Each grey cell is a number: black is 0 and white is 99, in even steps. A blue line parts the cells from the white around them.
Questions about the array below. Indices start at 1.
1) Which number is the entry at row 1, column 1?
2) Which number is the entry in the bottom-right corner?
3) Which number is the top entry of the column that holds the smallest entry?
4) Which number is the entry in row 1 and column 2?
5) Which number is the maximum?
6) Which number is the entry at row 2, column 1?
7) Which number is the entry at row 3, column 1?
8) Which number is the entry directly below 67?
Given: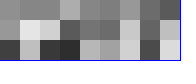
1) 56
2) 85
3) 67
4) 52
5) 89
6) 59
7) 25
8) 35

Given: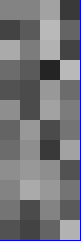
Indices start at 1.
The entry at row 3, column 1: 66
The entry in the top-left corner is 51
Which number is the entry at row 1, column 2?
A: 51
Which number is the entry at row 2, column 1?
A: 26
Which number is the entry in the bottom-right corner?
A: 69
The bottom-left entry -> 32
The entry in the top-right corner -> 22
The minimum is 14
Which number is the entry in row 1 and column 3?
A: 63
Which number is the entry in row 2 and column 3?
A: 72

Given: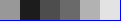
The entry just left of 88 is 69
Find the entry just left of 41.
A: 30

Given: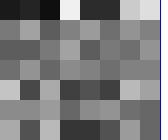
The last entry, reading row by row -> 40
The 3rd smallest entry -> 14
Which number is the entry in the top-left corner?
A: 10
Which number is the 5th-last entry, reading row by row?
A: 21
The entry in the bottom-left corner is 66
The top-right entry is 86
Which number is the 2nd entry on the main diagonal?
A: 63
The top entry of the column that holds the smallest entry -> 6
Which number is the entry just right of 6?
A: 93
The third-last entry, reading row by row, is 32
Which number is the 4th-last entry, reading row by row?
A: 21
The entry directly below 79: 57
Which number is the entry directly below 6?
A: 36

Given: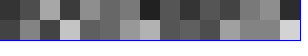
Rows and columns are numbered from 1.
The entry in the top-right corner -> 17
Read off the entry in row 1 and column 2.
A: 30
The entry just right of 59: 69
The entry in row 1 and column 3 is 65
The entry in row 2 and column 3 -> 26
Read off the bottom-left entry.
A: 26
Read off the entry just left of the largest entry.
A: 51
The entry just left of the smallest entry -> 47
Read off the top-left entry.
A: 20

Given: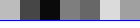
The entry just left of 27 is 73
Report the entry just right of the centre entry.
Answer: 40
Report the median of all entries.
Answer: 49
